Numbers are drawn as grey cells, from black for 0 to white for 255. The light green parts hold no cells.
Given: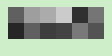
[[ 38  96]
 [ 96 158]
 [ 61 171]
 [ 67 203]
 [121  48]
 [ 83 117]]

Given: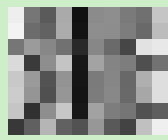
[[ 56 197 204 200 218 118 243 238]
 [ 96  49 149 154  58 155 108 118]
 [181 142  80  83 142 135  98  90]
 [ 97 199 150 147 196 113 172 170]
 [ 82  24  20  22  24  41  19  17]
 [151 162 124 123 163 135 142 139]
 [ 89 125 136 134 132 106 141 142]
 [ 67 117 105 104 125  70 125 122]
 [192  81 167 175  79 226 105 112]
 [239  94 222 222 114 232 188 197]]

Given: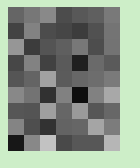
[[ 23 132  86 136  85  71 150  67 101]
 [136  78  84 115 100 130  60 130 119]
 [194  50 159  49 161  65  84  76 137]
 [ 73  99 102 129  91  90  95  70  76]
 [ 87 102 154  14 103  31 120  60  88]
 [ 87 165  86 129 109 106  77  81  95]
 [182 124 103 168 122  90 115 116 121]]

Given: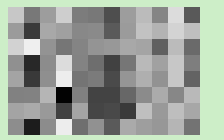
[[141 164 129 164 144 210 155 199]
 [ 28 170 130  57  40 239  58 120]
 [140 153 181 143 140 147 168 157]
 [237  65   2 237 220 118 160 206]
 [111 164 128 116 131 132 136 124]
 [145  69  67 123 110 148 138 120]
 [ 90  73  67  74  65 152  90  78]
 [170  58 103 149 118 168 155 157]
 [158 191 139 175 185 164 194 187]
 [151 153 171 146 161  96 179 133]
 [181 190 135 199 199 187 211 220]
 [115 167 185  99 126 106 191  89]]

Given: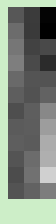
[[ 83  76  84  94  91  78  94 105 126 118 108  87]
 [ 98 113 108  91  93  94  82  84  74  66  58  59]
 [125 208 175 172 157 136  98  83  43  73   1   4]]

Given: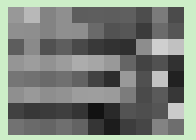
[[114  65 143 117 149  93 143 152]
 [106  55 153 113 157 138 142 184]
 [101  59 142 106 146  81 131 131]
 [111  63 146 112 156  94 143 143]
 [ 99  52 157  98 172  73 142  93]
 [ 53  18 158  66 166  57 106  94]
 [ 28  41 155  44 153  50  82  93]
 [ 61  83 124 153 101  47  86  95]
 [ 70  78  74  80  67 141  59  77]
 [131  85  90 195  81 207 107 123]
 [110 203  55  33  49 193  85  75]]

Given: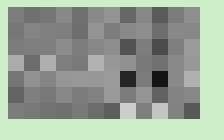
[[124 100 117 171 123 119 125]
 [120 127 146 108 126 132 112]
 [114 120 133 175 127 128 117]
 [111 135 150 126 140 126 136]
 [121 124 152 122 125 110 112]
 [108 130 151 178 135 147 137]
 [ 93 153 155 151 141 125 147]
 [205 123  36 145  82 137 102]
 [127 149 123 121 125 142 135]
 [196  98  20 113  75 110  90]
 [130 131 137 137 126 136 123]
 [ 88 135 176 152 155 135 143]]

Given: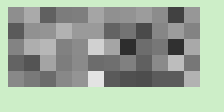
[[136  99 131  90 142]
 [121  84 174 145 170]
 [107 164 183 148  96]
 [136 125 129 178 124]
 [148 138 139 154 126]
 [227 108 209 154 165]
 [ 90 111 165  99 144]
 [ 80 128  45 115 147]
 [ 77  96 109  74 156]
 [ 91 138 119 134 140]
 [ 91 189  48 156  65]
 [178 119 169 131 151]]
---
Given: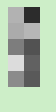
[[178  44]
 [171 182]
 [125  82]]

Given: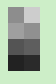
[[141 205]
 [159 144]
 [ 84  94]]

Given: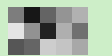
[[125  23]
 [228 146]
 [ 86 101]]

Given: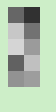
[[102  49]
 [199 114]
 [213 155]]

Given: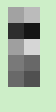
[[162 187]
 [ 45  21]
 [159 214]]

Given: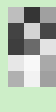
[[190  53]
 [ 67 212]
 [ 62 106]]

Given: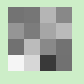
[[115 118]
 [149 124]
 [113 187]]

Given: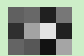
[[ 96 104]
 [ 47 163]
 [100  87]]

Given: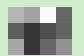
[[181 162]
 [ 95  54]
 [167  53]]
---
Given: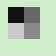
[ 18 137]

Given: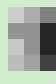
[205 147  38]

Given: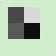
[72 14]

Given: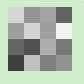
[213 211 174 146]

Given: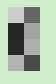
[205 164]

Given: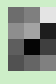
[109 163  63]
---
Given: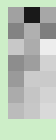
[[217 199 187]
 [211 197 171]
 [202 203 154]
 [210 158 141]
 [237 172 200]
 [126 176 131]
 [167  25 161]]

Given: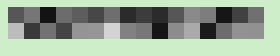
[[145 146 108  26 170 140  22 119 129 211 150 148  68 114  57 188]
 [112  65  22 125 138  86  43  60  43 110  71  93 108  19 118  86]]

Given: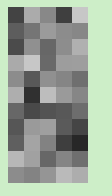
[[173 186 149 131 140]
 [111 133 103 161 183]
 [ 39  62 130 164  95]
 [ 69  90 159 154  86]
 [109  88  83  73 103]
 [134 154 189  48 174]
 [111 133 144  88 140]
 [158 157 105 199 170]
 [176 141 103 144  75]
 [135 140 155 117  93]
 [199  63 136 171  67]]

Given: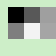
[[165 243 126]
 [159  88   0]]

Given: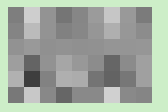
[[133 137 208 137 137 102 136 200 120]
 [160 119  99 116 172 175 130  62 177]
 [160 139 102 140 152 166 146 100 158]
 [150 149 149 145 144 146 144 153 146]
 [140 151 175 150 135 129 147 187 132]
 [123 153 198 155 134 117 147 206 126]]

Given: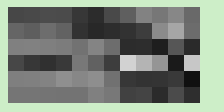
[[ 46  75  43  68  65 120 128 115 115 116 117 117]
 [ 16  57  52  51  55 113 142 135 143 131 128 127]
 [199  26 149 180 210  61  97 120  57  48  55  71]
 [ 42  86  30  45  44 109 132 114 124 127 129 128]
 [108 166 139  61  50  45  40  50  98 109  94 101]
 [105 135 119 130  95  73  44  55  75  76  73  71]]

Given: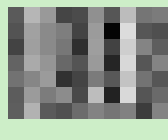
[[131  60 129 117 131 108  80  90 178  94]
 [106  85 217  34 189  73 140 124 155  92]
 [ 86 115 195  88 123  68  49 155 134 114]
 [132  86 216  37 154  84 104 149 170  99]
 [ 94 132 206  66 158  47 119 138 159  67]
 [ 79  86 220   4 155  67 126 138 161  83]
 [123 117 188  86 144  75  69 153 182  90]]
